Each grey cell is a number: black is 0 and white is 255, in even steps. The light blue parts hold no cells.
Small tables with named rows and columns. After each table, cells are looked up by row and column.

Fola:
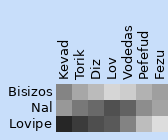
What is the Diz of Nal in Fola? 105
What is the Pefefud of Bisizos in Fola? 178
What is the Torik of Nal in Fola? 120
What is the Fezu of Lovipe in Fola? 221
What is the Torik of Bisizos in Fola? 167
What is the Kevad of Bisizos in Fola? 132
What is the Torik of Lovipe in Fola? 59
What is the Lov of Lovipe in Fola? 89
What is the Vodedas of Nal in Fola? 98
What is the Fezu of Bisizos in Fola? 159
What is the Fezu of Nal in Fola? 163
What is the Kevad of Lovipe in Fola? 38
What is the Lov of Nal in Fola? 80
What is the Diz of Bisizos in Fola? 187
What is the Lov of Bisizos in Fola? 214
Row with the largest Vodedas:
Bisizos

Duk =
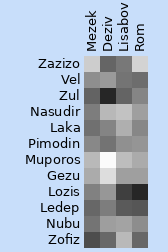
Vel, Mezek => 142
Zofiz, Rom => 103
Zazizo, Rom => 211
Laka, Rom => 135
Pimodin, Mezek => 136
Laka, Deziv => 132
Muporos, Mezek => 185
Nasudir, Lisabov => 194
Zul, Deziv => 38
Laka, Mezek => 112
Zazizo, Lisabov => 120
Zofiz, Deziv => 104
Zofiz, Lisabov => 185

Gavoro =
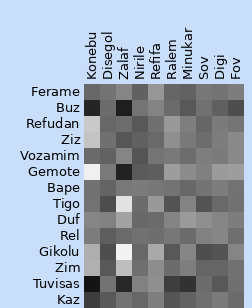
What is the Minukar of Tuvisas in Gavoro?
50
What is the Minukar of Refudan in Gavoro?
126
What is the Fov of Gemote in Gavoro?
157
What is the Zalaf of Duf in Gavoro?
162
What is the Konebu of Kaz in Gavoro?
61
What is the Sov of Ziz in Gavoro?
109
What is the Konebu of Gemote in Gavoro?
240
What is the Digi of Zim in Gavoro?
101
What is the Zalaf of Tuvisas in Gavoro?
39
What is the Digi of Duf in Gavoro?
133
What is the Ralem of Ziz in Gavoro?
143
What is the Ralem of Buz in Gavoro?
107
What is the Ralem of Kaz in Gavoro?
85
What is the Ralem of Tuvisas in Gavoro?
62
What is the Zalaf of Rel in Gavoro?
107
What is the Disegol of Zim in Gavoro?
88
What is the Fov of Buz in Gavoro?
77
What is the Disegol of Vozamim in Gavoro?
98
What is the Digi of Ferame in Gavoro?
115
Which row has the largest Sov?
Duf

